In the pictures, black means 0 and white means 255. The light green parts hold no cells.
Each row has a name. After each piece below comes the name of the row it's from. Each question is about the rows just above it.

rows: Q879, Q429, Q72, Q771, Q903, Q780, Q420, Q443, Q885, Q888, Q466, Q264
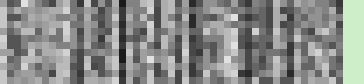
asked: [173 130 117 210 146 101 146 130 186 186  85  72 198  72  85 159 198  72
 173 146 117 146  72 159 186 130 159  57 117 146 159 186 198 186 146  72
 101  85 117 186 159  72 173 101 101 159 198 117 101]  Q888
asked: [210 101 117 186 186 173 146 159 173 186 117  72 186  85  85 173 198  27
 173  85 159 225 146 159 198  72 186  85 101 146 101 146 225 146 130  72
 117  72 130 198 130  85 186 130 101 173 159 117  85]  Q885
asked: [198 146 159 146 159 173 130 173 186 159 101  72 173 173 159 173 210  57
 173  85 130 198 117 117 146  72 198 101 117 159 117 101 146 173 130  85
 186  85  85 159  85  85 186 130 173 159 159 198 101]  Q264
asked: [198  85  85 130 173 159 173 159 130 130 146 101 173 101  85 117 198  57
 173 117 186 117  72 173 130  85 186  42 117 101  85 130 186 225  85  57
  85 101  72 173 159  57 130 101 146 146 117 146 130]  Q72

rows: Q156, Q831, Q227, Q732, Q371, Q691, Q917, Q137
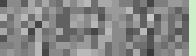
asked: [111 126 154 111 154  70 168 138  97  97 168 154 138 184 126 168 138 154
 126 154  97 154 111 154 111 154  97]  Q732
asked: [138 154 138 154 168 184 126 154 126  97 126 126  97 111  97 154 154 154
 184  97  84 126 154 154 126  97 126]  Q831
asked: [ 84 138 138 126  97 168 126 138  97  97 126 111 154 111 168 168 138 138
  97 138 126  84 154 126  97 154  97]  Q691

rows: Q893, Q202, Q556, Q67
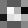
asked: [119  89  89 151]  Q893
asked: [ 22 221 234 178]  Q556

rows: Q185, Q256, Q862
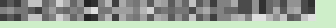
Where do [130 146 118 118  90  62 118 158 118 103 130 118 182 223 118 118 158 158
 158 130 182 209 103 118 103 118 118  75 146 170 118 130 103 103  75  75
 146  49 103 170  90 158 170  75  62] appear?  Q256

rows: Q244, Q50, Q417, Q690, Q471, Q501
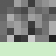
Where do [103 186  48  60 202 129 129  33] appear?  Q501
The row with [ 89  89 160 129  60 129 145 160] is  Q244
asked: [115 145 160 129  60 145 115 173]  Q690
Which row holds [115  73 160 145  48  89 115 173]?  Q471

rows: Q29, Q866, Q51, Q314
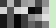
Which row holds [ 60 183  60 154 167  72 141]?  Q29
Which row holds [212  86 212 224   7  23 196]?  Q866
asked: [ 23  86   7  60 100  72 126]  Q314

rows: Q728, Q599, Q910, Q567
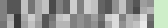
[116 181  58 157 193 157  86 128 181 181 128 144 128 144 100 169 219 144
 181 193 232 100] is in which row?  Q567
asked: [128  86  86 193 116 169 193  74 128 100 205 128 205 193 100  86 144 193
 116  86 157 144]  Q728

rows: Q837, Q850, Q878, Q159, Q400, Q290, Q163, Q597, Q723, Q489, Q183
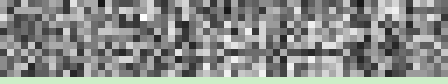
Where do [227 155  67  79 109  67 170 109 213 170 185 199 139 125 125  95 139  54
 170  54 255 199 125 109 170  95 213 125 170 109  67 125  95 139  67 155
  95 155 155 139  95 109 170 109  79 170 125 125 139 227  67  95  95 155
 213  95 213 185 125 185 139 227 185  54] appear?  Q878
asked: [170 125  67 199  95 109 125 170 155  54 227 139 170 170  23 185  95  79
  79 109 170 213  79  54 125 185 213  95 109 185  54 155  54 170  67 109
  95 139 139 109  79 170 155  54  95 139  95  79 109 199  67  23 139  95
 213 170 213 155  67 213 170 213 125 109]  Q837

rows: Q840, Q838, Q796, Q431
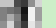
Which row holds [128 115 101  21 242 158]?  Q838
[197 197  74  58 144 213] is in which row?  Q840
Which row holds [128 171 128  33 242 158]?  Q796

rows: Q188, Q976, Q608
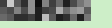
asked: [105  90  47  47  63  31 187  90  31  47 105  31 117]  Q608
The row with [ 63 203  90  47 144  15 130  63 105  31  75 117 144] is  Q188
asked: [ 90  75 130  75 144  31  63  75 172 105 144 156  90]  Q976

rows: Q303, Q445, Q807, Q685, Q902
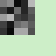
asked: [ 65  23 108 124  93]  Q685
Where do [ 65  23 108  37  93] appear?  Q445

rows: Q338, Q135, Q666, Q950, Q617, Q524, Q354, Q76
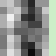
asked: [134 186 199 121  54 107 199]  Q135
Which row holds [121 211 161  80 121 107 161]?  Q524

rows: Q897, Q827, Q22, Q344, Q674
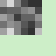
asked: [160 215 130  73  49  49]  Q897
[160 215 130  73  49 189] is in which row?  Q674

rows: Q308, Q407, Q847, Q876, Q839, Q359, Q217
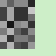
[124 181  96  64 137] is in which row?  Q839
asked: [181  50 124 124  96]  Q359

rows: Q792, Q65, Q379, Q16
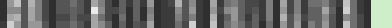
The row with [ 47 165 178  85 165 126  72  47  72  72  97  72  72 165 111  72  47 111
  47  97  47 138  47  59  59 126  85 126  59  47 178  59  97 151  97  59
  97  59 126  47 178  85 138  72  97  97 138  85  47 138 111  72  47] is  Q379
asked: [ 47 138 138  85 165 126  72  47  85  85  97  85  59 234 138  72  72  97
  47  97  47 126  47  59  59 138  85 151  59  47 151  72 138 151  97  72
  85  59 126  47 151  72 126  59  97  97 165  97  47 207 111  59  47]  Q65

